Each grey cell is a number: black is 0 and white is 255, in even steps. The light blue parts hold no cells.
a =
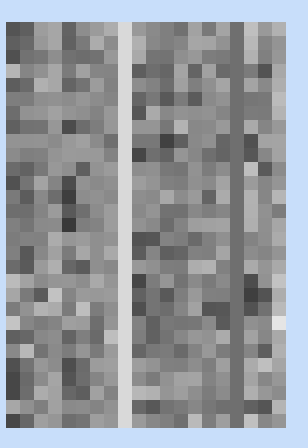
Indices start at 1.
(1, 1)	84
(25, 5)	78
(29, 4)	150
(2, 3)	152
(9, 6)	160
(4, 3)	145
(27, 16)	139
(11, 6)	95
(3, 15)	125
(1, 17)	111
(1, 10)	153
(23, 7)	106
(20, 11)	116
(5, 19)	137
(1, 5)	99
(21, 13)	133
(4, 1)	181
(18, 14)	173
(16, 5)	150
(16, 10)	83
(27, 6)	94
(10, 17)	111
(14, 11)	148
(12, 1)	81
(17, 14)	129
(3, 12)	115
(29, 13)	111
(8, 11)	149
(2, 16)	146
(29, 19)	135
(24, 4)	138
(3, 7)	114
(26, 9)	217
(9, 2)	146
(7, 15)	146
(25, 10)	157
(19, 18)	77
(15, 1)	128

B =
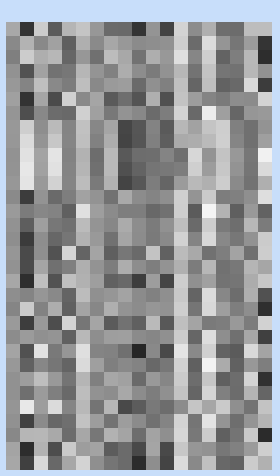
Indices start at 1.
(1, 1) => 168
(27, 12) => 144
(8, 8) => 165
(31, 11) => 165
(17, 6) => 100
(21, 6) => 164
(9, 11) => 128
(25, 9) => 137
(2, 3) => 137
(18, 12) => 147
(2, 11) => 142
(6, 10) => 84
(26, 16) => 96
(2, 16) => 149
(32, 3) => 216
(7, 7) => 160
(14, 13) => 206
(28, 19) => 195
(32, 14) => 137
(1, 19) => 189
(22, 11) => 186
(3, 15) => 207
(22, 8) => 91
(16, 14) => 132
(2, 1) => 137
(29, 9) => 157
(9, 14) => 173
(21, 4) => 173
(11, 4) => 225
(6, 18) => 139
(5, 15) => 191
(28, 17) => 143
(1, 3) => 204
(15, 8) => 135
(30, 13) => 214
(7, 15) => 236
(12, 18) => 114
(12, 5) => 133
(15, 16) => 122
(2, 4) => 161

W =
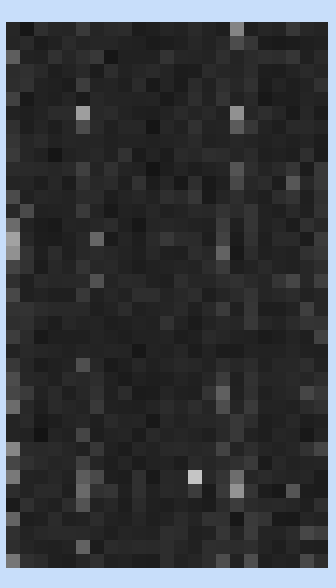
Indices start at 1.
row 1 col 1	38
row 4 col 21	35
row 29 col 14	39
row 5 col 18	49
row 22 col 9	32
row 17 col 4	44
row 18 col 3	28
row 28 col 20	35
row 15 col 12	39
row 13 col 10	39
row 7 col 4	43
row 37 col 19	36
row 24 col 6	37
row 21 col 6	41
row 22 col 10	35
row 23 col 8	33
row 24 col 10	23
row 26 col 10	33
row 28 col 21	33
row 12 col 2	37
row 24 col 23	32
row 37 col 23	61
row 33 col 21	36
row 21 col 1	50
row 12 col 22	40
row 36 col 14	36
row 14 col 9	34
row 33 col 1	121
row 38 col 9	40
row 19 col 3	43
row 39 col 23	46
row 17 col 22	49
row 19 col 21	70
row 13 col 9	36
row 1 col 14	42
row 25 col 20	39
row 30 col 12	35
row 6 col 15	34
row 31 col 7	55

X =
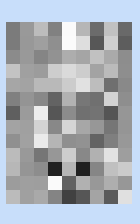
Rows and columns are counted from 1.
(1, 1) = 123
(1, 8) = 193
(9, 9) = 152
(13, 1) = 187
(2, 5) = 251
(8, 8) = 118
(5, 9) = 137
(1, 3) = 188
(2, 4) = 143
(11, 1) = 183
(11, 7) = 134
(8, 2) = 160
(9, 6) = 146
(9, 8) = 127
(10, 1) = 187
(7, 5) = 140
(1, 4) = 129
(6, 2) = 148
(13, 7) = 164
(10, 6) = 136
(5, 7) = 189
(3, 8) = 170
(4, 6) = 205
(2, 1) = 123
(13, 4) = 132
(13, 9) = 224
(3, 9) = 141
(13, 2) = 160
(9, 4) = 181

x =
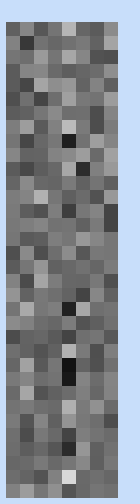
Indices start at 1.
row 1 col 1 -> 96
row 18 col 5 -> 104
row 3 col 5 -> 167
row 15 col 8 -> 68
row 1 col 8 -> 139
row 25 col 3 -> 89
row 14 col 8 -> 68
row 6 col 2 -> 112
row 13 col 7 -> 82
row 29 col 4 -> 96
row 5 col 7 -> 131
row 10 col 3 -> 100
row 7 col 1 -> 92
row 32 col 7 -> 95
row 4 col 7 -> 108
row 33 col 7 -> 111
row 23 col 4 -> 90
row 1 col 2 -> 134
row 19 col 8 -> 79
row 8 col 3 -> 90
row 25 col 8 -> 112
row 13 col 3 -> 177
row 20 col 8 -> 97
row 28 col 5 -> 176
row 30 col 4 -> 105
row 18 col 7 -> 102
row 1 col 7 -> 91
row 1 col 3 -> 87
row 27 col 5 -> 108
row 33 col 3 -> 83
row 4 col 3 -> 135
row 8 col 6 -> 122
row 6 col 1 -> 79
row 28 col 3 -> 110
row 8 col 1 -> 125
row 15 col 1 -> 120
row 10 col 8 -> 161
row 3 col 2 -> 110

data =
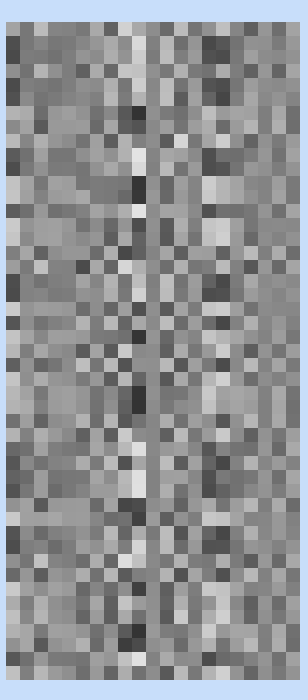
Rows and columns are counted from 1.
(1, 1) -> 163
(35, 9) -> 70
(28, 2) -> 171
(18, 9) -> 214
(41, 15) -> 200
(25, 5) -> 140
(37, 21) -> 132
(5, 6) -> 143
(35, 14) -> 151
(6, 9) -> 123
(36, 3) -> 159
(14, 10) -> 227
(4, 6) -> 96
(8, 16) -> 107
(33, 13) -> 160
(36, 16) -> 194
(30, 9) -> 201
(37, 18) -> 176
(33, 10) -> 223
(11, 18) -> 151
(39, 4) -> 131
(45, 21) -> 109
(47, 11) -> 141
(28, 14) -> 144
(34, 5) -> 120
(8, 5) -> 153
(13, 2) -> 160
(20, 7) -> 142
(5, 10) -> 206
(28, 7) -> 114
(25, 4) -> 117
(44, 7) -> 112
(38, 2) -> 126
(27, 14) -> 141
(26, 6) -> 122
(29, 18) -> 182
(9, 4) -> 149
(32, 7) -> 122
